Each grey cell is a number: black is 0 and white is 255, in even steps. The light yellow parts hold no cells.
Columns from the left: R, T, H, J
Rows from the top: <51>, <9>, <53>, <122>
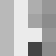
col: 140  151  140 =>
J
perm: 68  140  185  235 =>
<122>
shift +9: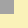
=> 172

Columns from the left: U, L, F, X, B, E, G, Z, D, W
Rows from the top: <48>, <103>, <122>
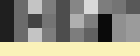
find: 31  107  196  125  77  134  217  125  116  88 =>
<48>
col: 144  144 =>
D

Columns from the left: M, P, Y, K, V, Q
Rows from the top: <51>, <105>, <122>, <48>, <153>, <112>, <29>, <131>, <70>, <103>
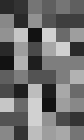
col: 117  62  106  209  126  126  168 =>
V
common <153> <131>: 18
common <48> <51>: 41
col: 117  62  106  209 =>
V
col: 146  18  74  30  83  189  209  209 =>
Y
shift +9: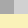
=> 177  218
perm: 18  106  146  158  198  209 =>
<122>

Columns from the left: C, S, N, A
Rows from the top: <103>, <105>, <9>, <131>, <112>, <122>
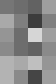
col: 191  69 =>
N
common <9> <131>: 109
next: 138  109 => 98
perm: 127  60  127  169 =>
<105>

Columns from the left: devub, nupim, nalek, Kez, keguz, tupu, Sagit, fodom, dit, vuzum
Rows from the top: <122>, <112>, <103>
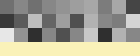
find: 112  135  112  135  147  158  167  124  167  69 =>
<122>
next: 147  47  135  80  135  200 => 47
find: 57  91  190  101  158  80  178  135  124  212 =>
<112>

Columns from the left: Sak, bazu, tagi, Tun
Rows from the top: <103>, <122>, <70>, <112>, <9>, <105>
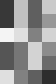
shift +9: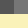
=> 94  127
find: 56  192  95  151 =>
<122>
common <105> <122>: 95
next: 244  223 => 129
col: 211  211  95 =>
tagi

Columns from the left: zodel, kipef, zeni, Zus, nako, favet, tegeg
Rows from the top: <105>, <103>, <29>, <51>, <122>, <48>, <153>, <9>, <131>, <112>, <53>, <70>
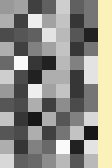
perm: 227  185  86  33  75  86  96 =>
<29>
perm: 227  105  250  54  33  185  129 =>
<122>
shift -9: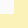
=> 241
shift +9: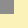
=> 150

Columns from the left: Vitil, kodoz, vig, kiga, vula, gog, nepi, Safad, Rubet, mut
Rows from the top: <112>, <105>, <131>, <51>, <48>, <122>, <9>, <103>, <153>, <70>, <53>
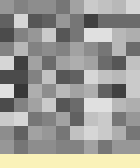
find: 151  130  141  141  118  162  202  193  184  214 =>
<112>
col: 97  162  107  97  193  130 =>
gog
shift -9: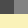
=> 66  121
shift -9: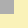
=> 165
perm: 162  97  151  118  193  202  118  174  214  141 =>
<70>
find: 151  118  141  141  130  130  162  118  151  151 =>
<53>

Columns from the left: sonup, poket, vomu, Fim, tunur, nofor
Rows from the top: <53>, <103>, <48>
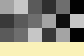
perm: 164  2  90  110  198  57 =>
<48>
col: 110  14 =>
tunur
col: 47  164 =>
Fim
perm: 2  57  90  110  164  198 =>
<48>

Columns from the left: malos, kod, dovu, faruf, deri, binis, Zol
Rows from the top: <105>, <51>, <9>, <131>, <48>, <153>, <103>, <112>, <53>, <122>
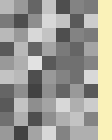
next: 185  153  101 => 195
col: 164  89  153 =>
faruf
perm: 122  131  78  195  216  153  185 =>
<9>
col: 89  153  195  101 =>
malos
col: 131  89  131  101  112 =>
binis
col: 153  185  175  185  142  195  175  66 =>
kod

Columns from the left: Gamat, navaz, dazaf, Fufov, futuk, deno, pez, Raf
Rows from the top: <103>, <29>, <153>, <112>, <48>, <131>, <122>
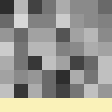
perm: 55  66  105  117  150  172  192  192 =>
<122>
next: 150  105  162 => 162
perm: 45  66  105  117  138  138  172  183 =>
<103>
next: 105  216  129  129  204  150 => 138
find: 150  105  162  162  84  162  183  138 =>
<153>
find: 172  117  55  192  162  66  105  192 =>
<48>

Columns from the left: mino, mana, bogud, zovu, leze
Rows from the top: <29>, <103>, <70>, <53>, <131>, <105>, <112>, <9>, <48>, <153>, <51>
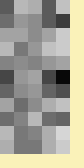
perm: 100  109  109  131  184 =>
<48>
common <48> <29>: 184

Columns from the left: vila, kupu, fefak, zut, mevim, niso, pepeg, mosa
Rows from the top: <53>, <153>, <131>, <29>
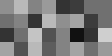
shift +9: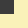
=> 69
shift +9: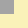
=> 173
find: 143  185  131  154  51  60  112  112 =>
<53>
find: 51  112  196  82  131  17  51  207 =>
<131>
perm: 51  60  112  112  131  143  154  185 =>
<53>
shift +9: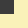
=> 69

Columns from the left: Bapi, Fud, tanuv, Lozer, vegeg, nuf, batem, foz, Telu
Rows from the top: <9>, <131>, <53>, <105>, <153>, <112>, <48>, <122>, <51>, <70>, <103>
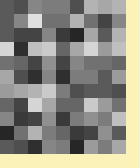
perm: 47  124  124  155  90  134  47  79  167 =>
<112>
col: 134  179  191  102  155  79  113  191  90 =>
Telu
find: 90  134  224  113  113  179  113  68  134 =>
<131>
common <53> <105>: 167
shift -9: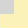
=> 204
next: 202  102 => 167

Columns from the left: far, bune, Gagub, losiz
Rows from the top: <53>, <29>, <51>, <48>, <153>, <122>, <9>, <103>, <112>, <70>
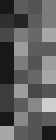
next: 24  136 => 84
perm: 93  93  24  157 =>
<48>
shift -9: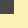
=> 63
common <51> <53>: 124
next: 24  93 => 84
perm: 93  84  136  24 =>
<112>

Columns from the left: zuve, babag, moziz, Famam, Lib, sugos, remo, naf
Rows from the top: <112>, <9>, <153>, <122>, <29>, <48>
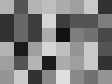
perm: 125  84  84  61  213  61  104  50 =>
<9>
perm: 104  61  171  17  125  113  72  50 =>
<153>
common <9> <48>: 50
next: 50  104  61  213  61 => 84
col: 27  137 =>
Famam
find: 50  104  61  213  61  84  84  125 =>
<9>
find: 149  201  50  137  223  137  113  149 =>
<48>

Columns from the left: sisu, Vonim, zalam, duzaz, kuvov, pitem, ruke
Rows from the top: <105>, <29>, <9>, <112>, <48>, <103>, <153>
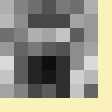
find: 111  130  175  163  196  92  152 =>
<9>
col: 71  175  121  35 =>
zalam

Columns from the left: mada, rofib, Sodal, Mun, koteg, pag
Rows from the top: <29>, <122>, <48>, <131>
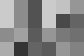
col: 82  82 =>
Sodal
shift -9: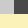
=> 194  64
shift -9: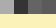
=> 163  43  91  82

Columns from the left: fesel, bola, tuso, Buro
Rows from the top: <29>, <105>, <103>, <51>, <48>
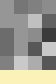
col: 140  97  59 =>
Buro
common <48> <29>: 128
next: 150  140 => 59
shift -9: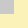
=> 192
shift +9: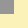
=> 159
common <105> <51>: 150

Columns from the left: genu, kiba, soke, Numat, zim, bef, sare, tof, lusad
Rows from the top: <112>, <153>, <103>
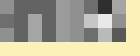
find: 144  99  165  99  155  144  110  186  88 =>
<103>
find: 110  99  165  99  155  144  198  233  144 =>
<153>
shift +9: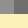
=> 153  119

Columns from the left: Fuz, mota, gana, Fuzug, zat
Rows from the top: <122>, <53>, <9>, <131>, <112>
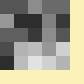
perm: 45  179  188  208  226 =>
<112>
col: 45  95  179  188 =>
mota
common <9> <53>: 57
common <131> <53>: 151
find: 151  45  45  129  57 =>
<53>
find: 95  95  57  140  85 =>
<9>

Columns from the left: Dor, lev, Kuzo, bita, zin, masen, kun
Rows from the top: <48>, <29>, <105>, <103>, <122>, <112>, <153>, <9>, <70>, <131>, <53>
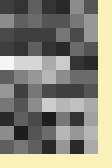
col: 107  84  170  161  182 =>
kun
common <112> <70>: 95
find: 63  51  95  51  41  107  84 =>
<103>
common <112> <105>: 151
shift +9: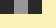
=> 50  160  50
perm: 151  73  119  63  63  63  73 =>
<105>
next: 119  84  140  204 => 182

